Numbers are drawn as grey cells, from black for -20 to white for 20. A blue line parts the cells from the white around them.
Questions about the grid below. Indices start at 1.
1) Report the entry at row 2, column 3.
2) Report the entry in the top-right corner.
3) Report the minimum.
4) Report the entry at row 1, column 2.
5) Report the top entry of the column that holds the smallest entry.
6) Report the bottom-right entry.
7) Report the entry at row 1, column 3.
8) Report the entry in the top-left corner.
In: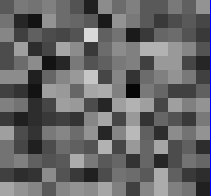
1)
-17
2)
3
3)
-19
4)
-1
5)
0
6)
-15
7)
-2
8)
-6

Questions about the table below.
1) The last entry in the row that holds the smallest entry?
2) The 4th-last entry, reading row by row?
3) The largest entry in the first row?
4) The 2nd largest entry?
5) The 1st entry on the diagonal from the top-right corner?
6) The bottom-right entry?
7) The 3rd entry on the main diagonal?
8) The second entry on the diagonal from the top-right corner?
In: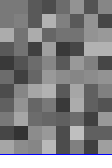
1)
-5
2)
-8
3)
3
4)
9
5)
1
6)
5
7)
7
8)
3

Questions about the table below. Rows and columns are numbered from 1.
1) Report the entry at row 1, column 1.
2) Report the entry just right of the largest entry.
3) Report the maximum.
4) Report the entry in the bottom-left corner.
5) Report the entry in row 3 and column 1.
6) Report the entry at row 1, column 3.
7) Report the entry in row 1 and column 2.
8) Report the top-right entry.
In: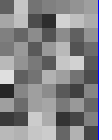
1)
-5
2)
-5
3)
15
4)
9
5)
0
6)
-2
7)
11
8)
5

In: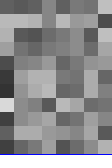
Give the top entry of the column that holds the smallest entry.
-5
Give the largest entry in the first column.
14
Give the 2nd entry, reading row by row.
-6
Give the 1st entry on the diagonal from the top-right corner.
10
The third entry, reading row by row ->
-5
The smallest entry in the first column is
-12
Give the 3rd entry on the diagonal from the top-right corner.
2
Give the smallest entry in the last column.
-8
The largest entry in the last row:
8
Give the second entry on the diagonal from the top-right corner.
5
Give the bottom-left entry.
-10
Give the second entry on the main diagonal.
9
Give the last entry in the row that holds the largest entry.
-2
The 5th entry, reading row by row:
-5
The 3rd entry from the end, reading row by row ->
-3
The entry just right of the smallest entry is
3

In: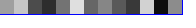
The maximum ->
15
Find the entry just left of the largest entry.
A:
-2

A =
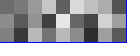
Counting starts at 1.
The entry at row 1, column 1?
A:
-3
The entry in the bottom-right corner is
-6
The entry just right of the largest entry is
-4
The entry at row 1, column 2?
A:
-1
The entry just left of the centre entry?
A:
-10
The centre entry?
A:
16
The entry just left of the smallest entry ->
2
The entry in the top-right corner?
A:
-7

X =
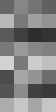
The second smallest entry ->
-12
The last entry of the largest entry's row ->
10
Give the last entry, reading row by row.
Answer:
11
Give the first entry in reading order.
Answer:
-4
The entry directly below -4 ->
9
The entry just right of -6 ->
-10
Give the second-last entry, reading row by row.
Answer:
6
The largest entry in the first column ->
13
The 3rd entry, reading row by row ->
-2
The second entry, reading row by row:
1
